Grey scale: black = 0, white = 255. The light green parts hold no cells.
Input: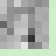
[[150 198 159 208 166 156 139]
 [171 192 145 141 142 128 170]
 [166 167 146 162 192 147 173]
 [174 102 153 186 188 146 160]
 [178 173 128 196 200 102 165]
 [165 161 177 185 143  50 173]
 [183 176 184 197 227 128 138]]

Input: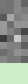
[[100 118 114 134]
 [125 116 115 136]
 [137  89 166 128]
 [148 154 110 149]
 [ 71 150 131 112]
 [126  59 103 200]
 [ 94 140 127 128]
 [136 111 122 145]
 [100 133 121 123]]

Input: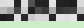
[[217 222 223  35 220  82  36  35 228  36  34  30]
 [189 184 162  68 203  32  74  57 174  52  60  64]
 [ 38  29  36 223  40 202 214 213  37 228 223 227]]

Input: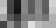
[[208 187  71  27 133  93 135  97]
 [199 199  68  20 134  91 141  92]
 [176 164  89  61 123 124 135 117]
 [172  68 145  92 145 222 187 174]]

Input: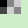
[[205   3 135]
 [134  68 208]]

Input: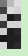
[[220 120 186]
 [209  65 219]
 [ 47 200  26]
 [210  56 212]
 [ 41 206  29]
 [ 33  25  32]
 [ 42 216  32]]

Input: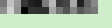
[[135 120 194 154  54  32  26 123 183  59  68 169  32  98]
 [119 143 208 146   3  50  48  46 165 116  83 132  87 108]]
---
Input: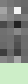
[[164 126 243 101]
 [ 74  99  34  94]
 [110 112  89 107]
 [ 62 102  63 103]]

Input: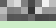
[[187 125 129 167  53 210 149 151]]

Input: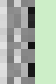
[[224 139 142 178  22]
 [216 145 131 176  37]
 [212 122 215 133 130]
 [205 130 197 135 135]
 [225 138 144 179  20]
 [211 124 210 134 131]]

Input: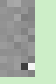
[[150 145 141 149 132]
 [147 153 144 143 137]
 [148 139 158 151 126]
 [143 144 145 137 152]
 [144 147 157  62 245]]

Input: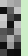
[[ 16  95 195]
 [193  18 197]
 [ 98 174 105]
 [ 70  16  13]]

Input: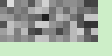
[[134 106 133 118 171 191 177 113 156 108 152 110 117 102]
 [ 83 193 167 156 121 204 202 151 133 107 185  84  50  52]
 [141 153 128 145 125 195 193 136 157 136 185 148 101  82]]
